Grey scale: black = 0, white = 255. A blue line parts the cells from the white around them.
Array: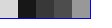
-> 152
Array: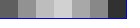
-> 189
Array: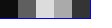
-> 170
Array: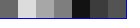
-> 167
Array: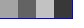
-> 164
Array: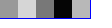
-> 184
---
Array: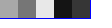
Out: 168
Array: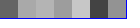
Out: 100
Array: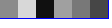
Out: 139
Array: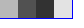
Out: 184
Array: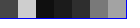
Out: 70
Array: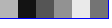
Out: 181
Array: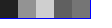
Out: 33
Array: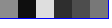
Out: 140
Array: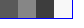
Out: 89
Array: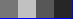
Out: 118
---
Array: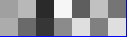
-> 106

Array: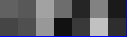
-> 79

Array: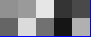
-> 219

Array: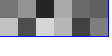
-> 78

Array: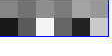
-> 90

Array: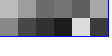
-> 71

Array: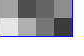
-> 174

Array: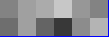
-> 160

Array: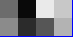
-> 43
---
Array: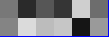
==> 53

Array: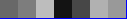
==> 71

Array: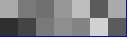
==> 189

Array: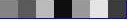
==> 153

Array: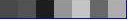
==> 196

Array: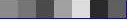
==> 220

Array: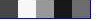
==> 152

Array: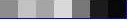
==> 120
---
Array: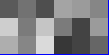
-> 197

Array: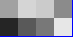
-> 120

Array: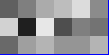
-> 231

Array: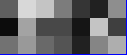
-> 72

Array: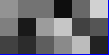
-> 156

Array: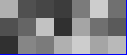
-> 194

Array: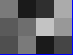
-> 195

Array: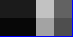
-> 163
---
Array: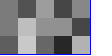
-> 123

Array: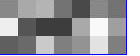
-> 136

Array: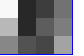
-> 248

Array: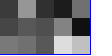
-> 59

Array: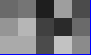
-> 106

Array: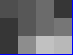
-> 78

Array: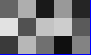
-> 101

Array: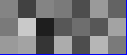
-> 132

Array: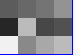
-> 92

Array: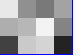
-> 232
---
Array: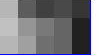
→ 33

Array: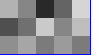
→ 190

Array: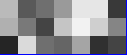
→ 133

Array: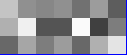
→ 125

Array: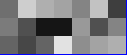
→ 132

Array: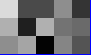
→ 106

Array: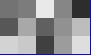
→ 189
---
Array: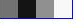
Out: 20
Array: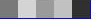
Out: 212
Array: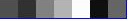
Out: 49
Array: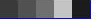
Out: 81
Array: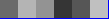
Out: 180
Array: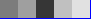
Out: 159
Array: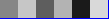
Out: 198
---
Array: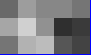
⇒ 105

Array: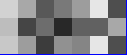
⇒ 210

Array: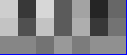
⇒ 206

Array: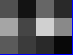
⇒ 80

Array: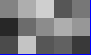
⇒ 131

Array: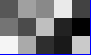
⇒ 87
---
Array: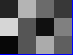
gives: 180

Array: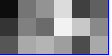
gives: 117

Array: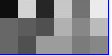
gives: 211

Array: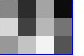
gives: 44

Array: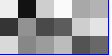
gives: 18

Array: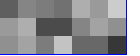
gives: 133

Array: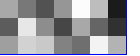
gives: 120

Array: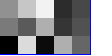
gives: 198

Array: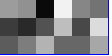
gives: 145

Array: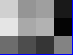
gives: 149
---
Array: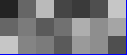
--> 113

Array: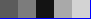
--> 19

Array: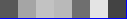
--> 185

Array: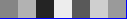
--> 237

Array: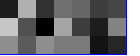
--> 165

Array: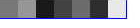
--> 66
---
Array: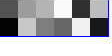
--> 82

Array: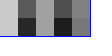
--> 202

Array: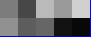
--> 124

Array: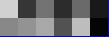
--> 209

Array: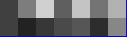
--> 64

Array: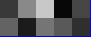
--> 57

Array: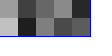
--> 157
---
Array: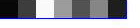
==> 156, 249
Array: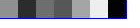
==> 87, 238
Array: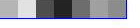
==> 35, 226
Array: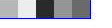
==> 42, 237
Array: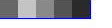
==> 137, 196
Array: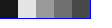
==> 154, 229
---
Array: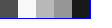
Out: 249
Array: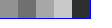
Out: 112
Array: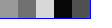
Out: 113
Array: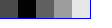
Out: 2
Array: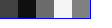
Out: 15
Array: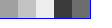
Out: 195
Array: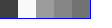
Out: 249
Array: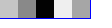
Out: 137
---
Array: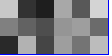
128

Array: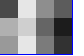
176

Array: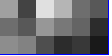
110

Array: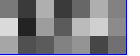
218

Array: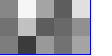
114

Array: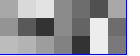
148

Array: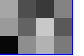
154

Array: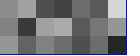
130

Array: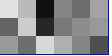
100
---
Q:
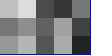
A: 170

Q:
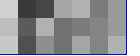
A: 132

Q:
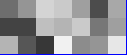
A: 149

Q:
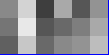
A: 147

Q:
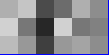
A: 164

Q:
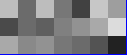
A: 83
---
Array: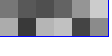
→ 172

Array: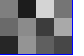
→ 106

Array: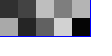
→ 169

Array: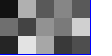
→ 111

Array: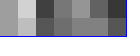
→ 158

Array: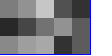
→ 40

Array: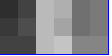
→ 57

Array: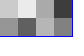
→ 150

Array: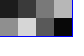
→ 143
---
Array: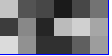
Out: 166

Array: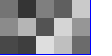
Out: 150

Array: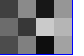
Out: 181

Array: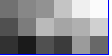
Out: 208

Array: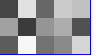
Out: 81

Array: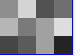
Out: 221

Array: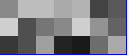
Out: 99

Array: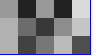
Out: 197
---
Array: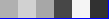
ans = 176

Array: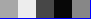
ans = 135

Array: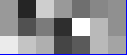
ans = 206

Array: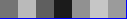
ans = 155

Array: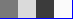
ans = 121

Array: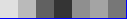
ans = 164
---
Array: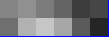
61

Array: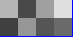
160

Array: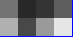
52

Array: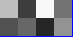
248

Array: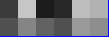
189

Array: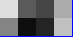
69
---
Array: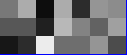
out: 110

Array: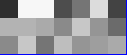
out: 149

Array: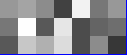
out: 76

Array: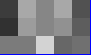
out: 211

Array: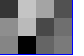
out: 1

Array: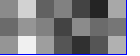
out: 48

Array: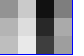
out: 233
